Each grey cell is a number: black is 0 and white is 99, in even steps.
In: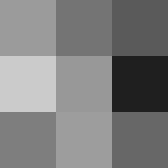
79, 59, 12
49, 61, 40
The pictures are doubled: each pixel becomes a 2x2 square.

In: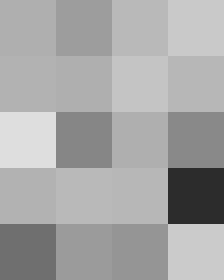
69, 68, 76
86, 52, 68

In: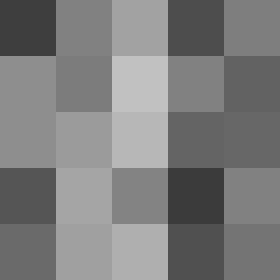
55, 48, 75
55, 60, 71

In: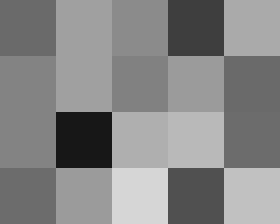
51, 62, 50
51, 9, 68

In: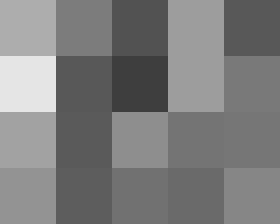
89, 34, 24
63, 35, 55

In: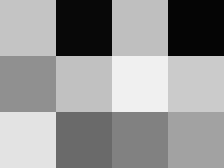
56, 75, 93
88, 41, 50

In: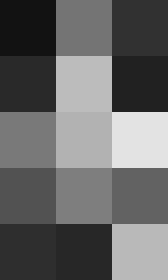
16, 73, 13
47, 69, 88

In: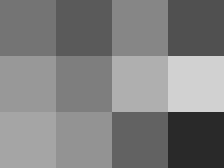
59, 49, 68
64, 57, 38
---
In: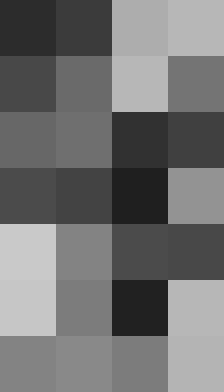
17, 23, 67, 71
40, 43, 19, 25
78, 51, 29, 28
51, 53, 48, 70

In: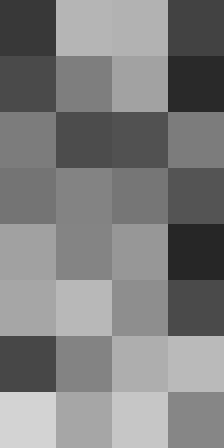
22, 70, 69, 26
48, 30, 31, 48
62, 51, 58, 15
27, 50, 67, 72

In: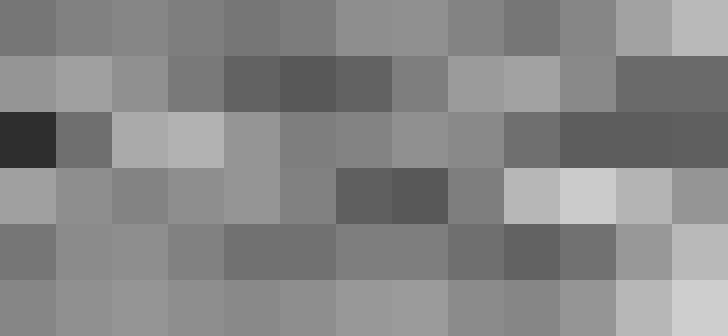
46, 50, 52, 49, 46, 48, 55, 56, 51, 46, 52, 63, 72
18, 43, 66, 69, 58, 49, 51, 56, 53, 43, 36, 36, 37
46, 54, 55, 50, 44, 44, 49, 49, 43, 38, 44, 59, 72

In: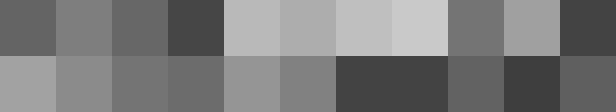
39, 49, 40, 27, 72, 67, 74, 78, 45, 62, 26

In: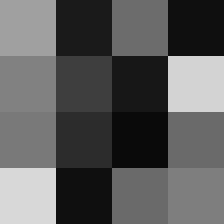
62, 10, 42, 6
47, 17, 4, 41

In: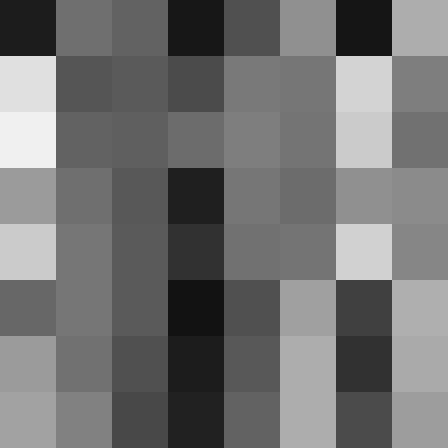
11, 43, 38, 9, 31, 56, 8, 67
93, 38, 37, 42, 49, 45, 79, 44
79, 46, 35, 19, 44, 45, 81, 52
60, 44, 31, 11, 34, 67, 19, 66

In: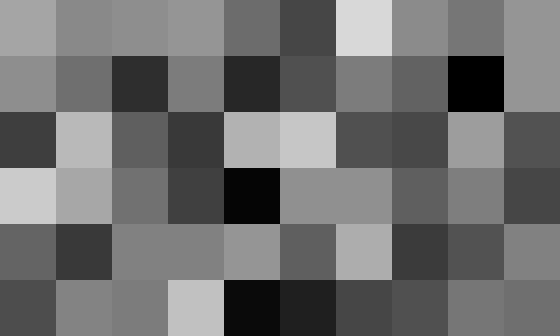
64, 53, 55, 58, 42, 27, 84, 54, 46, 58
24, 72, 37, 22, 69, 77, 31, 28, 61, 32
39, 22, 50, 50, 58, 37, 67, 23, 32, 50

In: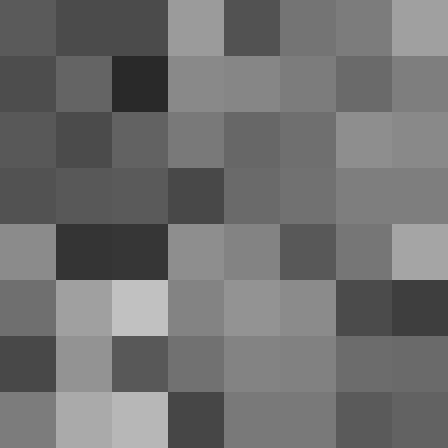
35, 29, 29, 60, 32, 45, 48, 62
34, 29, 38, 47, 40, 43, 55, 53
54, 20, 21, 55, 51, 34, 46, 64
28, 57, 34, 44, 51, 50, 42, 41
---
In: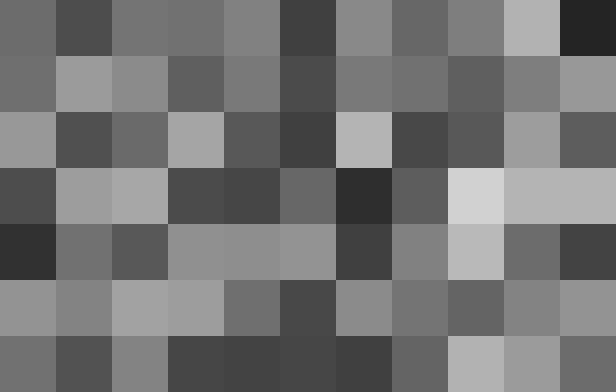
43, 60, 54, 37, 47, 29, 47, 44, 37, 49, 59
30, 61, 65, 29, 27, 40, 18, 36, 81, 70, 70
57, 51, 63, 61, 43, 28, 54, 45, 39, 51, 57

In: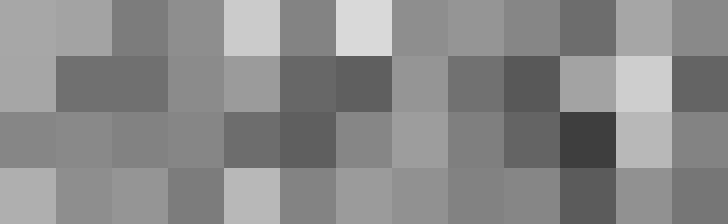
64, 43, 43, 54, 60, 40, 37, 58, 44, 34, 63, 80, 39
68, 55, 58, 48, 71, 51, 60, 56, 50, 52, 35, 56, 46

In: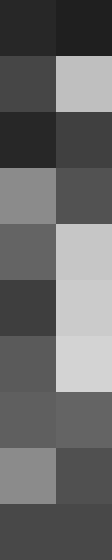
27, 74
54, 32
24, 79
37, 39
28, 28

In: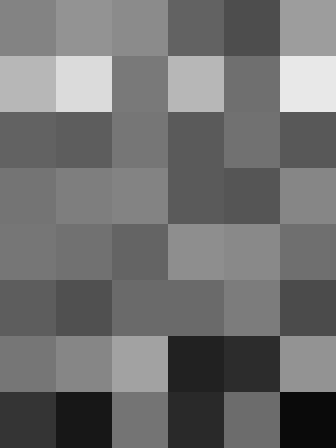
71, 85, 47, 71, 43, 90
45, 49, 51, 35, 33, 52
36, 31, 41, 41, 48, 29
20, 9, 45, 16, 42, 4

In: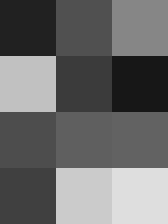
75, 23, 9
25, 79, 86

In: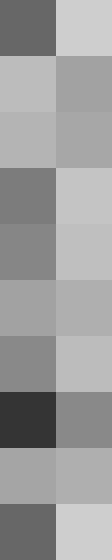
73, 63
48, 76
63, 68
20, 53
40, 80

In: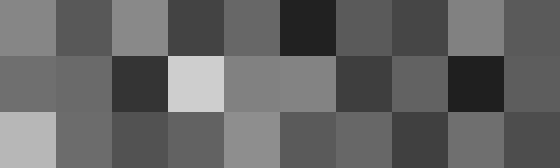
43, 41, 20, 80, 50, 51, 24, 38, 12, 36

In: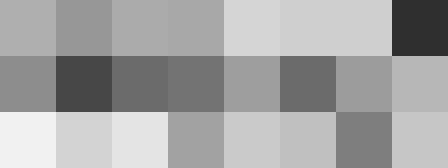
54, 27, 41, 45, 61, 41, 60, 71
